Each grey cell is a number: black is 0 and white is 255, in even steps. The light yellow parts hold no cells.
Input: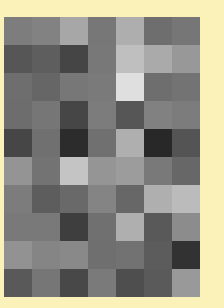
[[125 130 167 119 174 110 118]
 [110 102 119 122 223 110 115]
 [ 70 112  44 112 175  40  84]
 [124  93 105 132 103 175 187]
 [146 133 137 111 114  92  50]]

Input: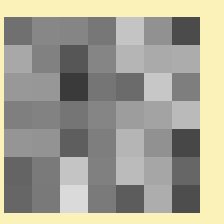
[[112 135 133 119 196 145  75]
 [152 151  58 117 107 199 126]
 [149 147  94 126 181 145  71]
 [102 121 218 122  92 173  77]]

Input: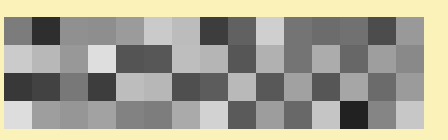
[[124  46 144 142 155 202 188  61  97 207 116 108 113  76 153]
 [ 56  66 120  61 189 183  79  92 185  88 161  86 166 107 155]]

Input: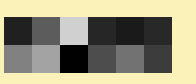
[[ 32  92 208  38  26  40]]

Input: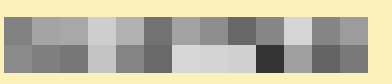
[[129 164 168 206 177 114 162 141 104 134 213 133 156]]

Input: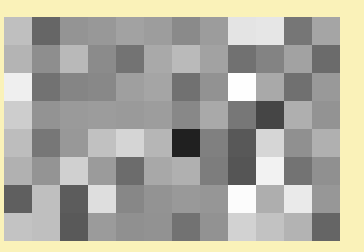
[[191 102 148 152 162 157 138 156 228 230 118 165]
 [239 114 133 136 159 165 113 146 254 169 112 153]
 [189 119 152 193 213 182  32 128  88 214 144 176]
 [ 95 191  92 222 135 147 153 150 252 174 234 151]]

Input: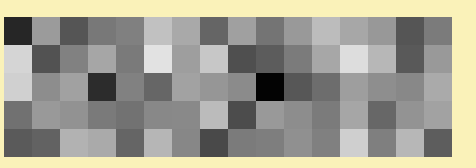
[[ 38 155  85 120 128 193 169 101 160 116 153 188 167 152  85 123]
 [208 141 161  44 129 102 162 150 139   3  87 109 158 142 136 170]
 [ 90  98 178 170 101 182 135  73 123 126 144 128 207 127 183  93]]
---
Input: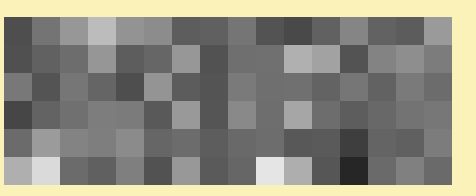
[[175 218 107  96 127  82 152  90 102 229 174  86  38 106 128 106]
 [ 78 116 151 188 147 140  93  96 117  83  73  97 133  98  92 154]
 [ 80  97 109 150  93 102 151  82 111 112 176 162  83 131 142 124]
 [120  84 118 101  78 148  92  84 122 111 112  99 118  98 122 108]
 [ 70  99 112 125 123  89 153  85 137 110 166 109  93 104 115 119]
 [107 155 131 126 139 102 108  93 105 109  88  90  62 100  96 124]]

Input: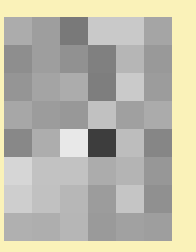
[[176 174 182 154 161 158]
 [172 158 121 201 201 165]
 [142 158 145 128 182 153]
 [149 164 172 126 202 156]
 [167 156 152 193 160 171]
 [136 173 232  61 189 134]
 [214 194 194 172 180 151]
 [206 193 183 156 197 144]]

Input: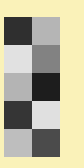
[[190  75]
 [ 47 181]
 [225 130]
 [180  29]
 [ 53 224]]

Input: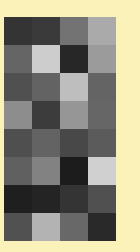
[[ 81 179 104  41]
 [ 52  58 115 170]
 [101 205  39 155]
 [ 80  99 190 100]
 [141  60 150 102]
 [ 79  99  72  91]
 [ 96 130  28 208]
 [ 31  36  52  80]]

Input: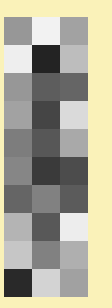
[[ 41 211 161]
 [151 242 162]
 [238  35 189]
 [151  93 101]
 [162  69 218]
 [125  87 169]
 [134  58  76]
 [101 129  91]
 [180  88 237]
 [198 129 175]]

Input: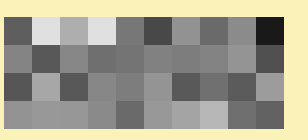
[[147 152 151 138 106 152 164 183 111  98]
 [ 94 224 174 224 119  72 146 106 139  25]
 [132  88 135 111 116 129 125 131 148  80]
 [ 86 167  88 135 125 148  89 112  91 156]]
